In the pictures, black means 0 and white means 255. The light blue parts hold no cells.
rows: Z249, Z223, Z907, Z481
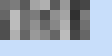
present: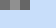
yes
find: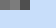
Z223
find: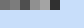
Z223
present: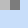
no
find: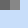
Z907
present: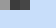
yes
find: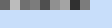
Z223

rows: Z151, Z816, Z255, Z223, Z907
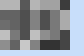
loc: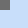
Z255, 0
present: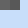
no

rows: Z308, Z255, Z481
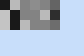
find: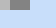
Z481
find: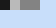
Z481
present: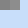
yes
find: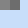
Z481

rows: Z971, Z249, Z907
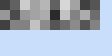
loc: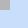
Z971, 4
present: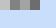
no

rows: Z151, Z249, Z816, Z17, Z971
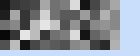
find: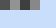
Z816
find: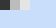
Z816
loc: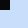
Z17, 0
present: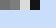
yes

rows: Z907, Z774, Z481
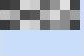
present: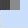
no
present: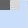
no
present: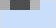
no
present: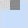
yes
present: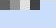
yes
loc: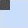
Z774, 2

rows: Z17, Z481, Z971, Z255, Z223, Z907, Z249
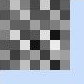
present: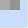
no
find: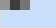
Z907
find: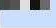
Z255
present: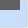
yes

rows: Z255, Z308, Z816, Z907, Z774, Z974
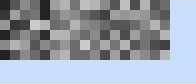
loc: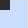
Z907, 4
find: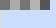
Z774
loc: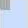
Z774, 10
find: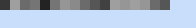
Z308
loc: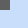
Z907, 1
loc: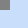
Z816, 9

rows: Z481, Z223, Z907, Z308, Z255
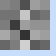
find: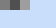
Z481
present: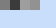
yes
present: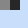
no

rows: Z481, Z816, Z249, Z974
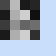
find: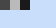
Z481
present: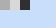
no
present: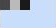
yes
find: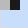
Z481
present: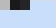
yes
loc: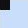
Z816, 3
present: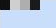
no

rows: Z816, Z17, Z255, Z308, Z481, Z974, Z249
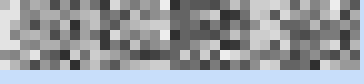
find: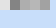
Z308
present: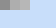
no
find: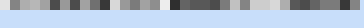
Z308

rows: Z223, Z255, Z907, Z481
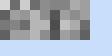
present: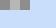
no
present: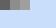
no
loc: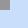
Z255, 2
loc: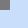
Z907, 0
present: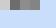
yes

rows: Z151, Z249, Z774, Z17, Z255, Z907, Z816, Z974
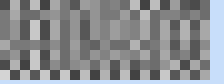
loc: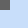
Z255, 9
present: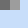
yes
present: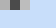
yes
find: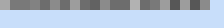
Z255
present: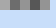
yes
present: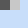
yes

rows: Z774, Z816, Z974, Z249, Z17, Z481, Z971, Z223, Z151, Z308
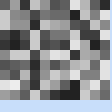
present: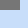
yes
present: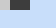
yes
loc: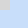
Z481, 6
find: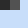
Z249
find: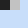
Z816
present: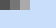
no
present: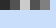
no

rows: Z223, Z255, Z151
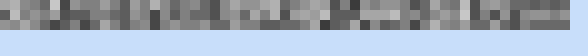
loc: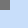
Z223, 45
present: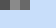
no

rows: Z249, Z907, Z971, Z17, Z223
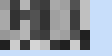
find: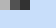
Z971
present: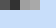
yes
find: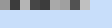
Z249
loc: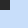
Z223, 8
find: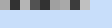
Z971
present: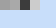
no
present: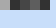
no

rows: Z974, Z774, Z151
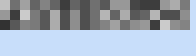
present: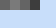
no
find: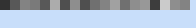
Z151
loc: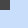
Z974, 13
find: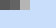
Z774

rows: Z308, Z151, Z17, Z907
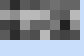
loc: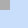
Z151, 4
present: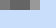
no
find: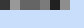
Z17
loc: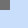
Z308, 5

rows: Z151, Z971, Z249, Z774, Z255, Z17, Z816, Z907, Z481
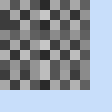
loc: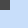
Z249, 6
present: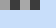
no

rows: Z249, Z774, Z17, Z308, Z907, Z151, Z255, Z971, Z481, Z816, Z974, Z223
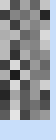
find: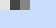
Z223
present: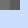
no
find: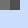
Z974
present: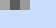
yes
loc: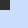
Z151, 1

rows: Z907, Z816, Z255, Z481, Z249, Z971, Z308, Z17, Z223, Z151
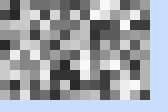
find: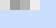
Z816
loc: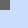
Z816, 6
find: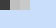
Z249
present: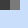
no
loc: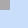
Z151, 13

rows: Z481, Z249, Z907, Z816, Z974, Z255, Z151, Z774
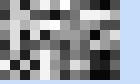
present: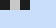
yes
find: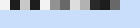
Z151
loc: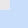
Z249, 10
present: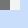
yes
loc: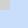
Z907, 3
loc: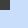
Z255, 11
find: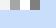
Z481

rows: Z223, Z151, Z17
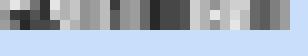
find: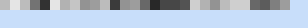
Z223
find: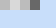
Z151
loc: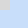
Z151, 23
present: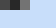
no
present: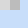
yes

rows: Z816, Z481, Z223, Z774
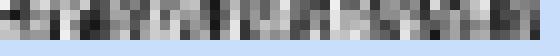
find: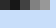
Z223
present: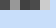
no

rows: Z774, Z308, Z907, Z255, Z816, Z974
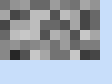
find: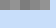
Z816
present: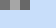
no
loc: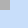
Z255, 5
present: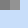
no
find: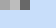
Z907
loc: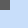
Z308, 2
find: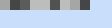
Z308

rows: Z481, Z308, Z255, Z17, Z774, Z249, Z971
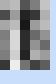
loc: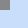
Z774, 0
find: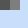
Z481
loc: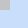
Z481, 4
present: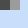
yes
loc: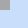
Z255, 0

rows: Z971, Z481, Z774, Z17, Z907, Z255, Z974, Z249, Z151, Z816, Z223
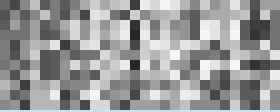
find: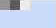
Z774
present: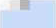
yes
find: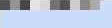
Z481
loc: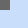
Z971, 0
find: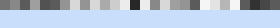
Z974

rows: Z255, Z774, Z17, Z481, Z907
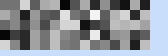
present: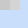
no
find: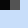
Z255
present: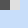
yes
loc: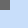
Z17, 0
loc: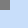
Z907, 6

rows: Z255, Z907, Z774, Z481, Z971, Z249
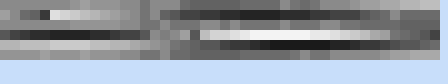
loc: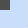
Z971, 39
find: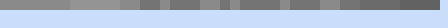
Z774
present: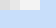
yes
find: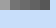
Z481
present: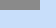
yes
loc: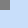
Z481, 16

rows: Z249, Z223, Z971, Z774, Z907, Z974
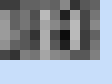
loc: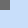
Z249, 4
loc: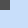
Z223, 3
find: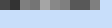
Z974

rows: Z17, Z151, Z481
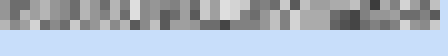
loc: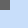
Z481, 33
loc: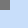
Z17, 25
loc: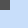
Z481, 34
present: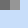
yes
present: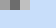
yes

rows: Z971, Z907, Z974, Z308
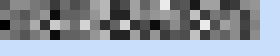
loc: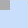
Z974, 3
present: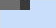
no
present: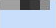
yes
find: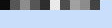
Z974
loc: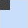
Z974, 24
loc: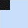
Z971, 19

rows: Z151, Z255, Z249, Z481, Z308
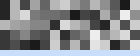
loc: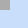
Z255, 10
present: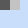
no

